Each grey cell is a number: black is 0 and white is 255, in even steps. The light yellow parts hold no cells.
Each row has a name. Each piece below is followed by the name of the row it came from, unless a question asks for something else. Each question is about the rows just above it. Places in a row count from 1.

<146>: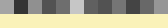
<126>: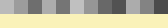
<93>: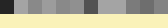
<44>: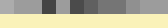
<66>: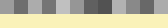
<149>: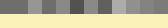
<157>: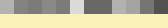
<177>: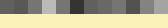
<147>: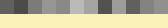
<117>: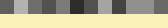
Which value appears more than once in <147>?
[96]
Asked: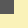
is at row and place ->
<177>, 2
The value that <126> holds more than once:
[172]
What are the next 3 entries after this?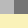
[ 52  96 104]
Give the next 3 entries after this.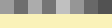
[172 131  75]

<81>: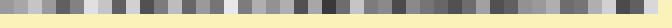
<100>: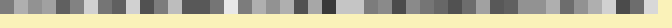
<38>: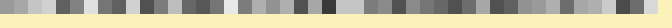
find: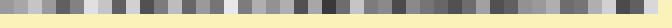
<81>
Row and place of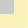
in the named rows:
<38>, 44
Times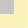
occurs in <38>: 3
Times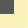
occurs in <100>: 3

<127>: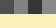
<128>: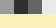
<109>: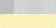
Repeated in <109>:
[212]
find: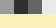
<128>
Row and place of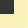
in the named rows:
<127>, 3
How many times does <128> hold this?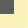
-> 0

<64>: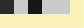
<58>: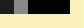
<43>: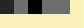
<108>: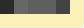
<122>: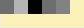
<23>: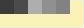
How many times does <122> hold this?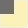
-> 2
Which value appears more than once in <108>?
[95]
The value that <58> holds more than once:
[2]
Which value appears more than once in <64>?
[203]
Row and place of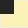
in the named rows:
<43>, 1
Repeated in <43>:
[110]

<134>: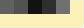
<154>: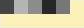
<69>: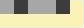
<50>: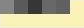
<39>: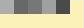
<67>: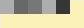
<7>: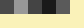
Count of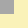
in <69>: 3
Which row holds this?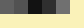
<134>

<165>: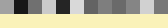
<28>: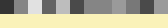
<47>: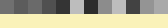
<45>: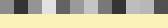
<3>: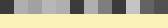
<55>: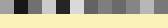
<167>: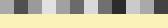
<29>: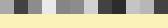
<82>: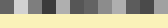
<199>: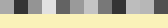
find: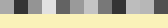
<199>
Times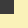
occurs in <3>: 3

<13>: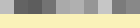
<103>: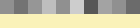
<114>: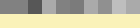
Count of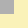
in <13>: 1
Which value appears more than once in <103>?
[144]
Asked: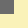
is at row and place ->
<103>, 10
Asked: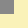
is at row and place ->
<13>, 10
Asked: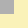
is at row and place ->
<13>, 6
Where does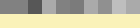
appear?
<114>

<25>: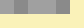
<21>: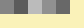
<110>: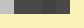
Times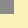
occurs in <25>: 2
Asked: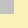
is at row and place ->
<110>, 1
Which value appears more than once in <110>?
[73]
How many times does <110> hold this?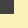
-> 1

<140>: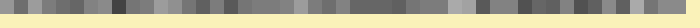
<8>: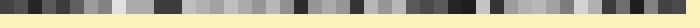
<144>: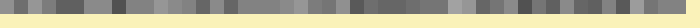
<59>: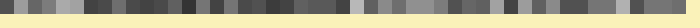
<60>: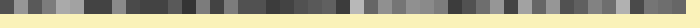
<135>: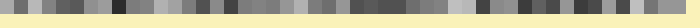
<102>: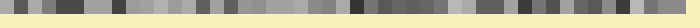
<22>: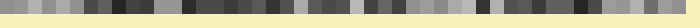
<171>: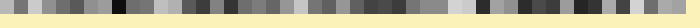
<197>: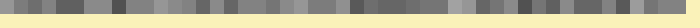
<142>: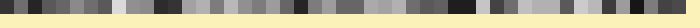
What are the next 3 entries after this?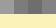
[102 102 102]
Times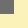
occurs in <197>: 3
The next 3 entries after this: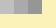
[184 144  44]

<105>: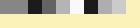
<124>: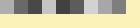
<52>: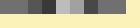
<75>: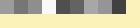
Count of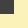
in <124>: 1
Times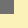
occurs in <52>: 4

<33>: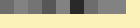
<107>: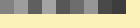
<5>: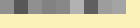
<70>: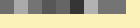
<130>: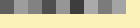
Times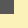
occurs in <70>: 1
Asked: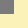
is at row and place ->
<130>, 8
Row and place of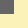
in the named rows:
<70>, 5
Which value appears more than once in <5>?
[144]

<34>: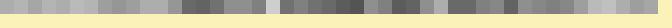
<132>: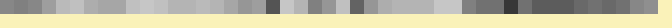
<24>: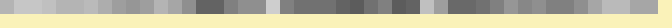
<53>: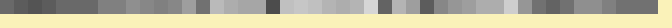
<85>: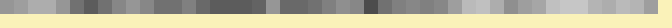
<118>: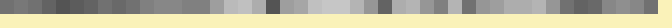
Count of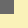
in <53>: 4
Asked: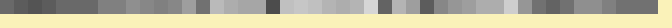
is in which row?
<53>
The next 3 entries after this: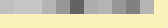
[113 150 158]
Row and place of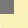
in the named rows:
<118>, 2
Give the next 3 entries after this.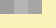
[143  99  99]

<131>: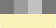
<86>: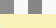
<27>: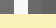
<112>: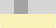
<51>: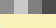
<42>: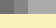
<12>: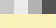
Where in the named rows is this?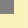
<51>, 3
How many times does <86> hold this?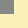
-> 1
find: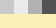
<12>
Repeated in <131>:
[120]
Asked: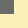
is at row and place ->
<27>, 3
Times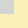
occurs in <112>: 3
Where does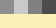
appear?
<51>

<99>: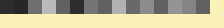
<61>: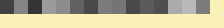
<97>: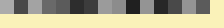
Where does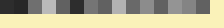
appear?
<99>
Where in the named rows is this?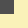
<61>, 12
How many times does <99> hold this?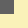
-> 4
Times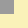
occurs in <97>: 1

